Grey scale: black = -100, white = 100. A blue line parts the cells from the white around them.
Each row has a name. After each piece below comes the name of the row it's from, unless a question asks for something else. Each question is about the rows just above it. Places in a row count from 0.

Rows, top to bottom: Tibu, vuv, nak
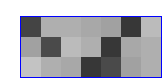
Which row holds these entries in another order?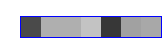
nak
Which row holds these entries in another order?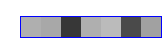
vuv
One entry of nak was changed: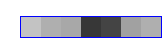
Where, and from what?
4, -42

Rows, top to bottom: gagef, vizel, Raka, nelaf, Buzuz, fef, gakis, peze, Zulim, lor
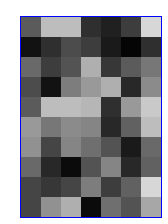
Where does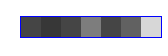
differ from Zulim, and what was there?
4, -52
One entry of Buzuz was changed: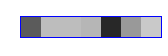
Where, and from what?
4, -63

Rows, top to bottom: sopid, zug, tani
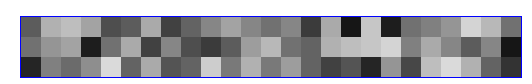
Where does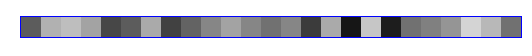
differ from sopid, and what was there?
4, -39
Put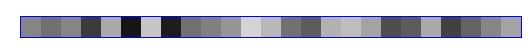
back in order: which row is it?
sopid
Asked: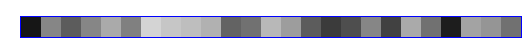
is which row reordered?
zug
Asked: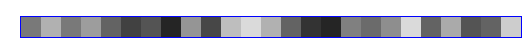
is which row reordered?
tani
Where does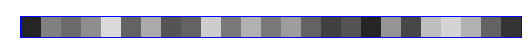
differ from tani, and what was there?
21, 71
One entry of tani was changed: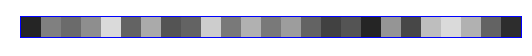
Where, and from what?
24, -60

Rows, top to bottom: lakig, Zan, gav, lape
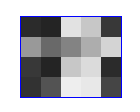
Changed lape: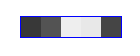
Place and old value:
0, -61
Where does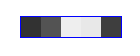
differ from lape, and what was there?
4, -46
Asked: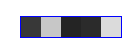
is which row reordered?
gav
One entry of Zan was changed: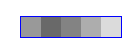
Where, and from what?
4, 66
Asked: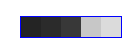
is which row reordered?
gav

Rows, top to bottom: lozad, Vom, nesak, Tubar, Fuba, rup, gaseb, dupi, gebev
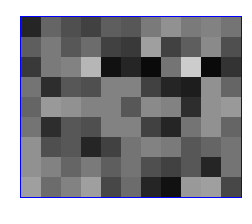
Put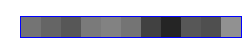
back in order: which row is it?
gaseb
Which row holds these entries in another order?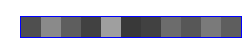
Vom
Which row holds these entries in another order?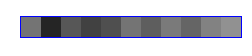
dupi
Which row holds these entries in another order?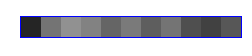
dupi

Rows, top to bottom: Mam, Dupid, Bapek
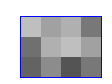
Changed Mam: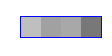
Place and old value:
2, 38
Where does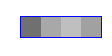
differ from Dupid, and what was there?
1, 38
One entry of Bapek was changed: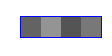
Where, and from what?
1, 10
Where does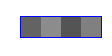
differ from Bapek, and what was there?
3, -6
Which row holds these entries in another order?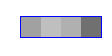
Dupid

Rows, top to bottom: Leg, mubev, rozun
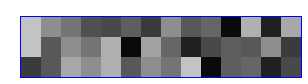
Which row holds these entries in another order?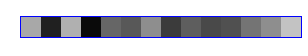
Leg
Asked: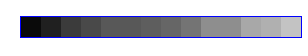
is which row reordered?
rozun
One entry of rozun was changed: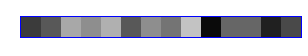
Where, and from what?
10, -26

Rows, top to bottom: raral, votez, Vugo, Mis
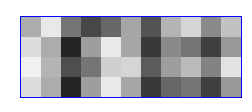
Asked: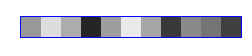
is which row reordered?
votez
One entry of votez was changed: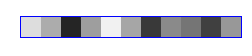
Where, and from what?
4, 83
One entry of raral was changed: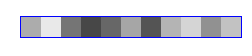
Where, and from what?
9, 8
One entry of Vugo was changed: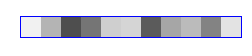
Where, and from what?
7, 24
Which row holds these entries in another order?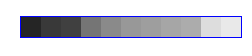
votez
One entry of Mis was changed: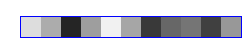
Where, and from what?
4, 83
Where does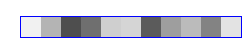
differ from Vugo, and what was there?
3, -8

